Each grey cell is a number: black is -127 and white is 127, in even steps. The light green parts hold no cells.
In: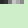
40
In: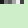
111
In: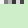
89
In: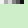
-41
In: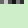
-8
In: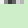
84
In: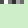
36
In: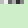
-80
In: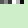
54
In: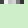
-3
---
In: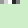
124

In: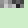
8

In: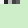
60

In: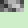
49

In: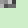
67

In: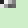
56
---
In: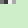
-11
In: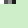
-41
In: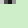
-48
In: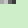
-25
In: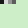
-35
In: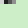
-39
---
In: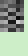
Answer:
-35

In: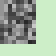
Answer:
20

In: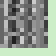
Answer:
-25

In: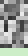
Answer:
-38

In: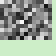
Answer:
106

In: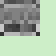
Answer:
40

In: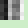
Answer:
-77

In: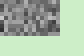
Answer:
8
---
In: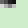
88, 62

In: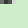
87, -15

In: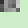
79, 66

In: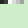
121, 92

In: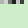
81, 66

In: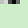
89, 63
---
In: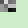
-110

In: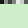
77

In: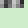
4

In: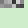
-46

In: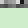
-34

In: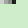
10

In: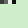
109
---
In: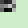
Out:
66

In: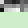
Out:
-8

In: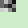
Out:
-95

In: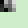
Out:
-24

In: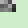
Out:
34

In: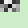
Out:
76

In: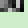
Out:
67

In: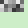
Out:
-72

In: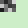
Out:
-70

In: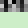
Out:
-85
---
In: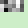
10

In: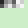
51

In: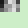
28

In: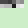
58

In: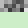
-38

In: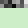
-75

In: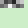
8

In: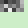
80

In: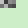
51

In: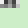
-3
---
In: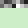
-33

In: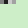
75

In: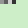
81

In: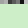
-107

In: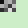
50

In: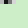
-8
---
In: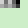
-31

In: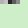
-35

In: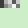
-37

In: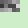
40

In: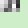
50

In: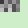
21

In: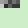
-14

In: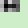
-12
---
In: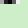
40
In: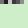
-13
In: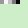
24
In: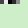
-58
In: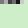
-6
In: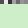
-48
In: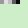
25
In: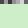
-56
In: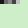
-105
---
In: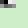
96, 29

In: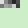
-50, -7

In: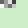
-64, 121

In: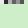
-42, 105

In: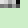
-121, -7

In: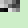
-78, -104

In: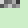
-71, -41

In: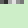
-8, -32
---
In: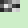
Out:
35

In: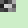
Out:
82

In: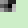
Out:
-67

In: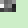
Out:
-10

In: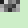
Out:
-38

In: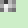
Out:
115

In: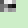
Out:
2

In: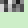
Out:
-62
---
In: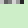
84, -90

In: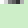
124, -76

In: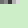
92, -70

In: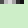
90, -110

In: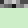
76, -105

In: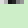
94, -106

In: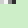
119, -81
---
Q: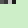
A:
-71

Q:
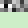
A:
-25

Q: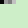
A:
27

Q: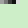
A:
-9

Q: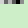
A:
-26

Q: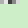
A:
104

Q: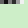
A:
-110
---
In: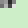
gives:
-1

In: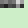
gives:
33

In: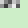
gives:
30

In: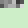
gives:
-42

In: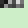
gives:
-9

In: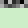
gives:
33

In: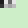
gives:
102

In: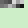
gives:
72

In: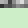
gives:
25
